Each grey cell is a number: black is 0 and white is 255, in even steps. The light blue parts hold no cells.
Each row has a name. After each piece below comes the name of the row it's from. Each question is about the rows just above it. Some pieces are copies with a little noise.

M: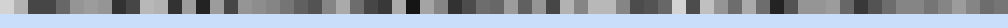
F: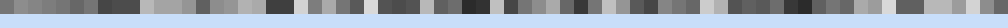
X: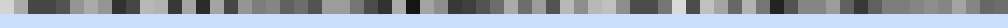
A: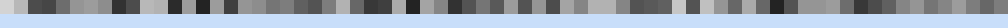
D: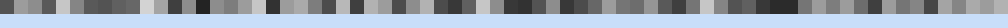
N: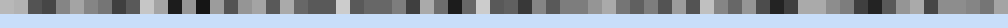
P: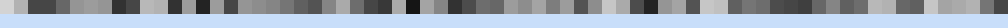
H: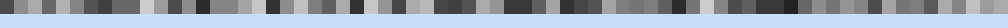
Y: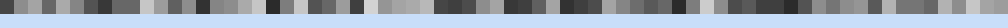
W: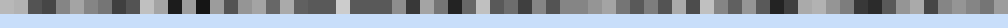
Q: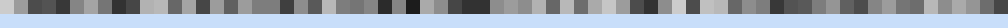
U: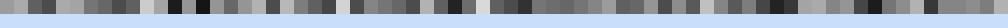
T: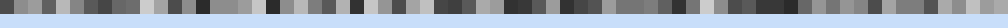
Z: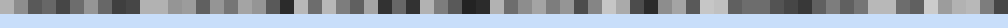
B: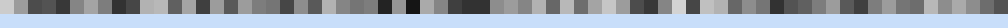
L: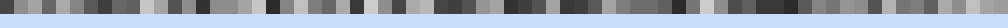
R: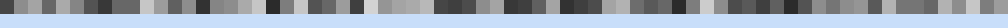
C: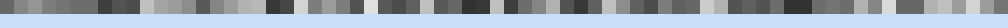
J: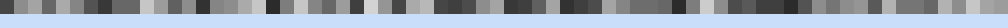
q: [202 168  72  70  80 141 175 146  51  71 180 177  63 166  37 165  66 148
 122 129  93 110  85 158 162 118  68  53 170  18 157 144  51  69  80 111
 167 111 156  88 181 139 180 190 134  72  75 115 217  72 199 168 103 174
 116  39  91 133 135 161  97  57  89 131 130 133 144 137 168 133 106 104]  X
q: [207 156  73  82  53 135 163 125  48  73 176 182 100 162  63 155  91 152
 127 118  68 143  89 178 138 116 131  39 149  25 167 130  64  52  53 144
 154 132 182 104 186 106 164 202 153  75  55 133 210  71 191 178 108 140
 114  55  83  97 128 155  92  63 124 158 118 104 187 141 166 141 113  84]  B

